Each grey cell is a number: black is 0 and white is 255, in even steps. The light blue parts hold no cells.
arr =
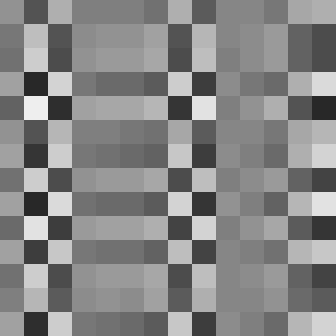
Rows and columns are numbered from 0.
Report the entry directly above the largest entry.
39
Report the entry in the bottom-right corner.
211
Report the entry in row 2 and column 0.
113
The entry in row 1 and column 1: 190
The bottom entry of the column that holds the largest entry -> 45
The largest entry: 238
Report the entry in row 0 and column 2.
175
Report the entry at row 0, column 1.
83
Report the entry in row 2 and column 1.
205
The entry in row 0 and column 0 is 146
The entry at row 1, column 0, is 119
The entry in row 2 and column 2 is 75
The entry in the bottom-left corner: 161
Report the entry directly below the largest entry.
83
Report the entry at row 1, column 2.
83
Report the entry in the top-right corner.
175

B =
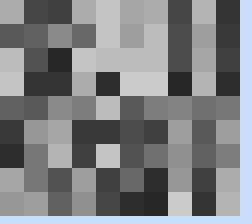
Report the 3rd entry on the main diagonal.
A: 39
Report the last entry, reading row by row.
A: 180
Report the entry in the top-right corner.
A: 51
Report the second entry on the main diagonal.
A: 97
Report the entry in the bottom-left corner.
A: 151
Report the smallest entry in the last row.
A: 39
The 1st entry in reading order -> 172
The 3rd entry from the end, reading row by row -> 203

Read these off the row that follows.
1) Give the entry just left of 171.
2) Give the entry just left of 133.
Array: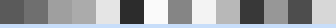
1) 159
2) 250

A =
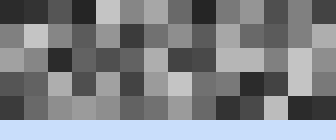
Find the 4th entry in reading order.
37
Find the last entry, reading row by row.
51
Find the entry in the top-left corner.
43
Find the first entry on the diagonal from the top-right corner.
67
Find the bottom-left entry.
59
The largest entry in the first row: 196
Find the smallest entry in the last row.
43
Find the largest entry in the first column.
161
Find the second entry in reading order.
51
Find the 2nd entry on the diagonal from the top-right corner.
128

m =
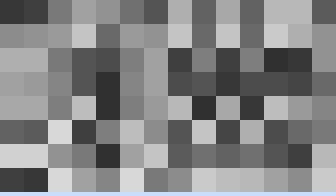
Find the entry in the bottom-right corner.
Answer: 202
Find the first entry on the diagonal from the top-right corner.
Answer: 92
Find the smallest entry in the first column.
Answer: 55
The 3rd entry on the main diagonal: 121
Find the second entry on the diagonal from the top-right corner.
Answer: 176
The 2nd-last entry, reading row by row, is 140
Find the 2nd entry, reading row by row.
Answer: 63
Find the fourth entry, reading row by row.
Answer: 161
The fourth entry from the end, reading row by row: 184
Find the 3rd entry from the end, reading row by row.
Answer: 161
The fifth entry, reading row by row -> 146
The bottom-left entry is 63
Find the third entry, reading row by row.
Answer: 121
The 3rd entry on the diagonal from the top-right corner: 47
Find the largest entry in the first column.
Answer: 209

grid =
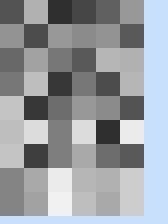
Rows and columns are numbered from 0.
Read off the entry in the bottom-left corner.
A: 132
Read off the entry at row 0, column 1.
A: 176
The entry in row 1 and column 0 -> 146
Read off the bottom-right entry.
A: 204
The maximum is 241
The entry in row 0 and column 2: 48
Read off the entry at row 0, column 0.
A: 83
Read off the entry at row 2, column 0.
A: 104
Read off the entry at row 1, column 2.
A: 153
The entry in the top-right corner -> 153

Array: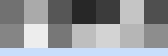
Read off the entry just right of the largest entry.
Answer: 119
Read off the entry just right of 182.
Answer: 141
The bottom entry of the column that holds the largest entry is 237
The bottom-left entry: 133

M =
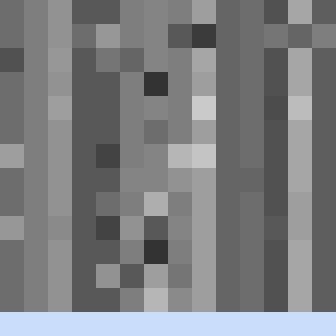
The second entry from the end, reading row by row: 166
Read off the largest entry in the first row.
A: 166
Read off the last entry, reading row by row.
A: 94
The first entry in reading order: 109
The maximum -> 202
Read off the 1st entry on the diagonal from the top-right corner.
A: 94
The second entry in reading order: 125
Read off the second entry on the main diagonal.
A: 125
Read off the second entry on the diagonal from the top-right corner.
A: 101
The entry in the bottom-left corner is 109
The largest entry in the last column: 125
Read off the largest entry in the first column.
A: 158
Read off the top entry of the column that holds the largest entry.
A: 158
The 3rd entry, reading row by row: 145
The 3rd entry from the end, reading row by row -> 81
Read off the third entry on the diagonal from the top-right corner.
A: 81
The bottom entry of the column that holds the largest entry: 158
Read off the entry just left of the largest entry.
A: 125
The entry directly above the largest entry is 158
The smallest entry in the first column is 81
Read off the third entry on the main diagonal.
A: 151
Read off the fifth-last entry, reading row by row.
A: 101
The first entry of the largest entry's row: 109
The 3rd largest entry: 188
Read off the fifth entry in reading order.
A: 88
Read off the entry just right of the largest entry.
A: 101
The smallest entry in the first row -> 81

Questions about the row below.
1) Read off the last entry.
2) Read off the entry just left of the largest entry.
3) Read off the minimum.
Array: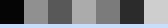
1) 206
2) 43
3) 5
